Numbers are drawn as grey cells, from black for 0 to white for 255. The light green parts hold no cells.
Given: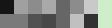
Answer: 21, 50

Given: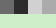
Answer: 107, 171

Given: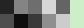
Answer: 36, 204

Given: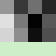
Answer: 151, 79

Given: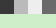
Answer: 56, 106

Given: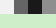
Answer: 241, 142

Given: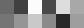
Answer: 105, 158
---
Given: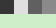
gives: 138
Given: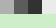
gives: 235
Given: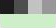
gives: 152
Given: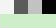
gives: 4
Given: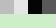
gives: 88
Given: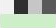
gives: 89
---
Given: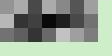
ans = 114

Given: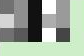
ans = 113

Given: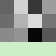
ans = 138

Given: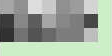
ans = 49

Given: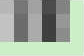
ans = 194

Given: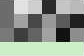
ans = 120

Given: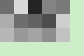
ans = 183

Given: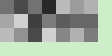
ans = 187
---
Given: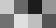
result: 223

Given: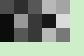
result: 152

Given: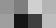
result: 21

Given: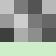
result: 206

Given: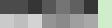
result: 190

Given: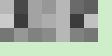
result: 60

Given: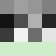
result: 78
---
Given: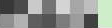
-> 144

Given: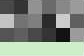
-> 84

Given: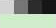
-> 212

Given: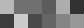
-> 61

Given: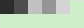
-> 44

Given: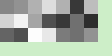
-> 100
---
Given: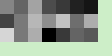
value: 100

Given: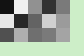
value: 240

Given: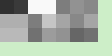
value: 58

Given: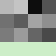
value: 196

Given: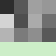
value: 88

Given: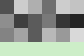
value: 205
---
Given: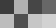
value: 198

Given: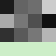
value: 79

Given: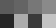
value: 58

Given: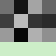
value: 51

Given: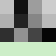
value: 134

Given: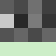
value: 123

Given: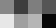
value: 181

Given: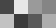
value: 89
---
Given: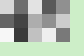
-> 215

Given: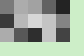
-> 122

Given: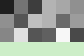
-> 31

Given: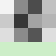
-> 243

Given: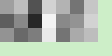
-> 159

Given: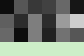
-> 13

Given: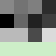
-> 136
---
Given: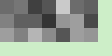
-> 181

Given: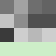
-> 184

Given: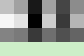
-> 57

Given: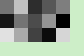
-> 65

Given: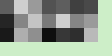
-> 143

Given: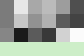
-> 91

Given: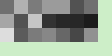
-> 123

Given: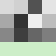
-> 102
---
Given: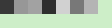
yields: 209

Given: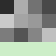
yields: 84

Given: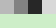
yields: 130

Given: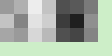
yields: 80

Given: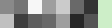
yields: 158

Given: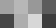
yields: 173

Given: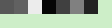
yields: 64

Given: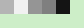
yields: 149

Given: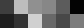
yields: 104

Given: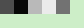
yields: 185
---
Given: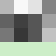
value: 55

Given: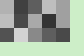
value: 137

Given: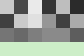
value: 138

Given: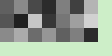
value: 96

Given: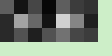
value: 114

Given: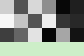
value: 7
